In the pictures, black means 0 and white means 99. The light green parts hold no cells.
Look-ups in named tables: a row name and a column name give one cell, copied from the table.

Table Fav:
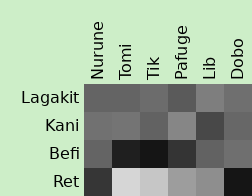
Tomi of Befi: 12
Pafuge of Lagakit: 35
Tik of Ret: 77
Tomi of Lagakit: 39
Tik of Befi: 8
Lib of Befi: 38
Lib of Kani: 28
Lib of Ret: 55
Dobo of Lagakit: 43
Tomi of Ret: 83
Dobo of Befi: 43
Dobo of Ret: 8

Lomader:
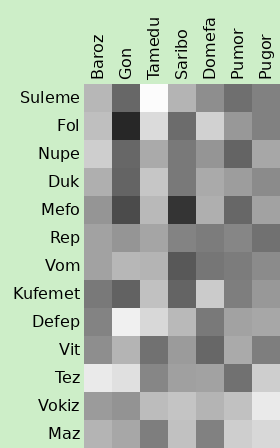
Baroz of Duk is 68
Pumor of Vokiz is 75
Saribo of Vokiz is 76
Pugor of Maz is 84
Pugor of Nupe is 65
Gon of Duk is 39
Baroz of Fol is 74
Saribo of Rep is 51
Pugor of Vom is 54
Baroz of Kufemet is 47
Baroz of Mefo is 58
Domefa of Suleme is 55
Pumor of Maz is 80
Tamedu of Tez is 52
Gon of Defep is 93

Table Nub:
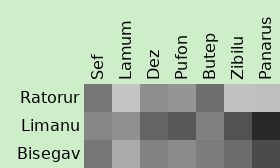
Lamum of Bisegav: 66
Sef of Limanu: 52
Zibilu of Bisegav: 42
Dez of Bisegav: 51
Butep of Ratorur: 43
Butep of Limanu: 50
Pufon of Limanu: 34
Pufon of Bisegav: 54
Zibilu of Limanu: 32
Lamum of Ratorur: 76
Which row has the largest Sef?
Limanu

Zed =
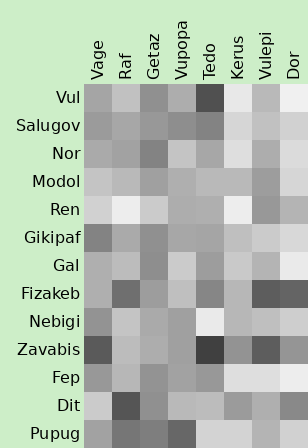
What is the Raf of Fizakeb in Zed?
43
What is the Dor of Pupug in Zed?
81
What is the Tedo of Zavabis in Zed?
25
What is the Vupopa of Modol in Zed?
68
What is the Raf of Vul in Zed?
75
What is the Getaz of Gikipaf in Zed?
56
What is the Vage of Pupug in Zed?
63
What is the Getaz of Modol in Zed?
62
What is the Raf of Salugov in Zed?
65
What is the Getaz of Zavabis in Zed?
67
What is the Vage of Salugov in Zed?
60
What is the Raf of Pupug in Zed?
46
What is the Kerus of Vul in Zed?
90
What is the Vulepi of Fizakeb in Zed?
36
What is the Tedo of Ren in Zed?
68
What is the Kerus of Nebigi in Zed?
71
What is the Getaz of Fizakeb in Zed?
61
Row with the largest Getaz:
Ren

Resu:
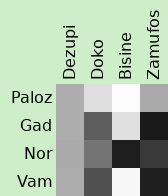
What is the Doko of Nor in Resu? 45
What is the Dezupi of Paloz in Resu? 67
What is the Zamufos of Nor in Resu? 22
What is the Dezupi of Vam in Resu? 67
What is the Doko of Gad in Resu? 36
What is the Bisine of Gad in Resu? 87
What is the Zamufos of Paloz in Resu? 66
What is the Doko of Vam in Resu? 31
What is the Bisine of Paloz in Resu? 98
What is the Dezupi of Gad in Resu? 67
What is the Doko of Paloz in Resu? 86
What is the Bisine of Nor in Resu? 12
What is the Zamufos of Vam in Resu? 12
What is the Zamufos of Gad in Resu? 10
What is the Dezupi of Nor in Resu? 66
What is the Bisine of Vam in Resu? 96

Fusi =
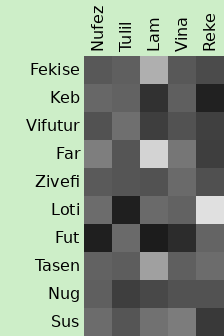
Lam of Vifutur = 24
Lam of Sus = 44
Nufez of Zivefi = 35
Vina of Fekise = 34
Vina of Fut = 17
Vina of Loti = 38
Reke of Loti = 87
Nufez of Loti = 42

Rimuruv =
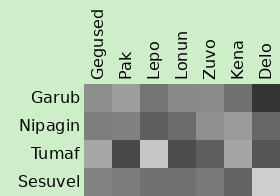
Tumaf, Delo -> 33
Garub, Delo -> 20
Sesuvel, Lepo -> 44
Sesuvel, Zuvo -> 47
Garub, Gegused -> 55
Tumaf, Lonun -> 30
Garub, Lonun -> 53
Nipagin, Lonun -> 42
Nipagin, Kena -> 60
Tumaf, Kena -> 64
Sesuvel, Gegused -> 51
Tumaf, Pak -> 28
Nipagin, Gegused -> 49
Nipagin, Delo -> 40
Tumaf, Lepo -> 77
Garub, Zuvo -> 54
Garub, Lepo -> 45
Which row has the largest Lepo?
Tumaf

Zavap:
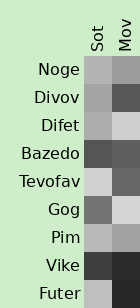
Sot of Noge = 70
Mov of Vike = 17
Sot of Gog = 45
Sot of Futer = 74
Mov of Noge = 60
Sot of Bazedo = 33
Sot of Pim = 72
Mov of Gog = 83
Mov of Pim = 63
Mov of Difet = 80
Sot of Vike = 24
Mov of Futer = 15
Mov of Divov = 34
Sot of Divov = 64

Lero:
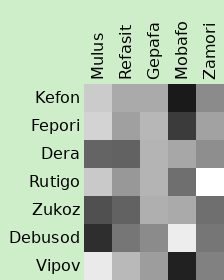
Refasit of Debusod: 46
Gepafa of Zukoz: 68
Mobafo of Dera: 65
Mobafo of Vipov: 13
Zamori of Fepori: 63
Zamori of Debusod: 46
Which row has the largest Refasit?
Vipov

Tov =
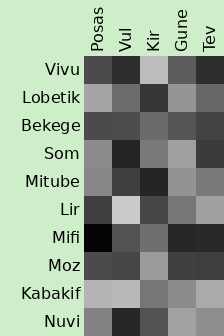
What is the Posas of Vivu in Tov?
29
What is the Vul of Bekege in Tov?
30
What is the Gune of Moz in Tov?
25
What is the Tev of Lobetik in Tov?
40
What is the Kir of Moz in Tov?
60
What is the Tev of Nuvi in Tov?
55
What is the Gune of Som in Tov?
62
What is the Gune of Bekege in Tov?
33
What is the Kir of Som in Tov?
47
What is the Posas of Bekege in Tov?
29
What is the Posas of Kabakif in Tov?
70
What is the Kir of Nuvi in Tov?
32
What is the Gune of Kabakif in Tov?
54
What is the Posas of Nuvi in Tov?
51
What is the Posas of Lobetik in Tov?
64

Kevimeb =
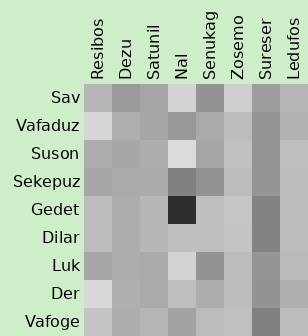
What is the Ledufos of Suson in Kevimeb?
74
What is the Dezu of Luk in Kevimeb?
67
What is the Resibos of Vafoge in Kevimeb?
76
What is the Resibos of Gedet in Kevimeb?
73
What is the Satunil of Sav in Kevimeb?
64
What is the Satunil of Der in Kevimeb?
66
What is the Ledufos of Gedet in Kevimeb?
73
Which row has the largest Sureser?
Sav

